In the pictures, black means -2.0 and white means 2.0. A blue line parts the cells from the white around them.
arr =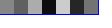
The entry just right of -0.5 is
0.7
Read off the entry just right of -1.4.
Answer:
-0.2
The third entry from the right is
1.2

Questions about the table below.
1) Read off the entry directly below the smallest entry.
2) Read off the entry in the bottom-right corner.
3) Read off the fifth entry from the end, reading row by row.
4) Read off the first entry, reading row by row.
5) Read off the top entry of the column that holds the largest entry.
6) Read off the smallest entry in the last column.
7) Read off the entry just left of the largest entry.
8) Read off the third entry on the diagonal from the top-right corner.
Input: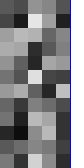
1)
-0.3
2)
-1.3
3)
-0.1
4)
-0.6
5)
0.3
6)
-1.5
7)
-1.6
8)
0.8

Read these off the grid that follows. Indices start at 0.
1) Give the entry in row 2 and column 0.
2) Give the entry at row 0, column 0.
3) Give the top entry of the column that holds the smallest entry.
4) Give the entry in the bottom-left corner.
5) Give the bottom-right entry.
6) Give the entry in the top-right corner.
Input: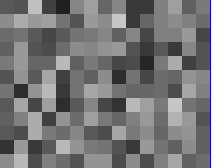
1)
-0.3
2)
-0.6
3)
-1.5
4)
0.2
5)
-0.3
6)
-0.1

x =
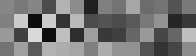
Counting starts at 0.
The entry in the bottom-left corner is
-0.2
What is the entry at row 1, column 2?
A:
-1.8
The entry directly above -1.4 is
-0.7
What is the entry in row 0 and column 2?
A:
0.1
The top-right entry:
-0.1
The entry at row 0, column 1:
-0.1
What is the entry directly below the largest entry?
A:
-0.6
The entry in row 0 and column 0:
0.1
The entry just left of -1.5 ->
0.2
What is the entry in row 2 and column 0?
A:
0.4
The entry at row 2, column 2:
1.4

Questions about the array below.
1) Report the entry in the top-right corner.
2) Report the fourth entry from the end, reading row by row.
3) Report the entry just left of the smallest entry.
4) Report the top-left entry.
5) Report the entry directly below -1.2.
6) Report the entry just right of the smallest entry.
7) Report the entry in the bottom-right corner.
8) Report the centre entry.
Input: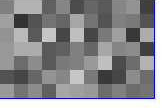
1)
-1.0
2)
-0.3
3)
0.5
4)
0.0
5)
0.9
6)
-0.7
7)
-0.2
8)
0.0
